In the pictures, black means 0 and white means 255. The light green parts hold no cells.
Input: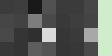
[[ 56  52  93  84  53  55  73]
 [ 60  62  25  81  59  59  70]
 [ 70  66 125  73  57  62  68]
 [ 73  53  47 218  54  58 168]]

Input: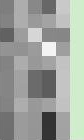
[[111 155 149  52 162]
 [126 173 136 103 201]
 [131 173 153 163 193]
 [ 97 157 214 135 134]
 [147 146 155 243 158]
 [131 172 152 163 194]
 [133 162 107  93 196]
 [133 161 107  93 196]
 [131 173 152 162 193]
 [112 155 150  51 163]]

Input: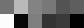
[[252   8 127  51  58   2]
 [114 185 131 120  83  94]]

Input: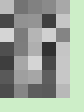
[[ 76 134  93  90 184]
 [189 115 129 138 168]
 [ 71 146 148  63 198]
 [213 124 181 208 132]
 [ 79 125 175  49 197]
 [ 62 167 213  72 199]
 [ 89 159 166  94 199]]

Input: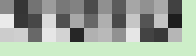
[[204 207 104 230 211  38 177 185 145 230  67  57 182]
 [137  53 115 156 120 130  75 144  91 166 145 169  65]
 [234  55  71 218  80 168 103 175  73 198  84 196  29]]

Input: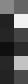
[[ 35  74]
 [136 100]
 [ 33 241]
 [ 37  68]
 [ 15  43]
 [ 39 195]]

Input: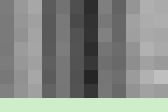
[[128 147 160  99 118  83  54 119 105 147 161 156]
 [124 153 167  92 114  79  45 127  99 149 175 171]
 [122 150 160  89 121  74  50 120 103 161 172 174]
 [122 146 164  89 121  83  52 129 103 159 169 166]
 [121 155 165  90 125  84  45 117 108 147 177 169]
 [124 151 160  95 119  83  55 111 105 142 161 154]
 [120 145 167  91 119  81  37 117 111 155 177 191]]

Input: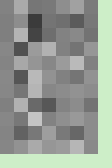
[[134 146 170 150 155 182 137]
 [130 170 118 121 142 161 123]
 [127 141  59 116 111  91 120]
 [127 180  68 110 130 137 115]
 [135  81 155 178 129 116 150]
 [132 168 149 135 155 186 129]
 [136  86 185 146 129 117 146]
 [135 118 181 135 140 146 140]
 [128 177 105  87 131 140 115]
 [135 120 196 130 143 153 140]
 [132  98 120 158 121 103 140]]

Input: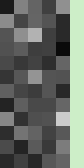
[[ 41  64  39  87 100]
 [ 27 130 100  64 144]
 [140  69 101  84  41]
 [ 84 143 178  63  41]
 [ 81  92  62  64  10]
 [ 73  56  66  46 101]
 [ 53  87 148  84  82]
 [ 96  69  60  85  40]
 [ 35  95  73  73 102]
 [135  50  79  82 203]
 [ 45 116  99  66  88]
 [ 75  36  90  57 124]]
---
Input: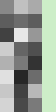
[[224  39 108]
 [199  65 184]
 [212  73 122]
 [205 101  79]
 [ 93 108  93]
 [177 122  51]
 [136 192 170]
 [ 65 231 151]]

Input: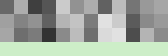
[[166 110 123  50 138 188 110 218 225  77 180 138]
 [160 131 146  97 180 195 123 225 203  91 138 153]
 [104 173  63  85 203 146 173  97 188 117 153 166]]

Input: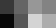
[[  8  86 212 173]
 [ 56 101 151 131]]

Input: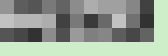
[[ 85  71  50 140  79 154 127 134  93  71  99]
 [148  93  85 121  99 140 173 160 160 134  65]
 [194 181 181 173  65 121  58 105 194 113  50]]

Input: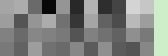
[[157  84 149 172 113  54 165  98  76 185 157]
 [121  98 157 113 106 135  91 143  91  84 135]
 [129 106 135 129 121  84 129 113  98 143 121]
 [165 172 106   8 149  40 179  46  68 212 198]]

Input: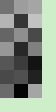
[[107   5 165]
 [151  40 128]
 [180  53 194]
 [ 86  60  19]
 [ 73  80  33]
 [101 143  73]
 [114 157 165]]

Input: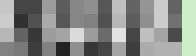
[[204  49  81 171  87 135 129  81 183  93 143 204 113]
 [198  69  69 156  93 135 143  87 191  99 149 204  99]
 [183  99  55 156 164 219 156 107 226  69 191 164  75]
 [129 121  61 129  35 143  55  69 164  61 171 177 177]]

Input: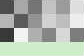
[[181  90 147 209 189 237]
 [ 77 168 117 195 155 223]
 [ 56 243 175 133 215 125]]

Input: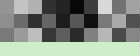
[[142 107  49 101  29  87  16 121 169  81]
 [121 154 189  55  94  42 128 183  74 134]
 [148 195 177  49  36   8  62 216 114 162]]
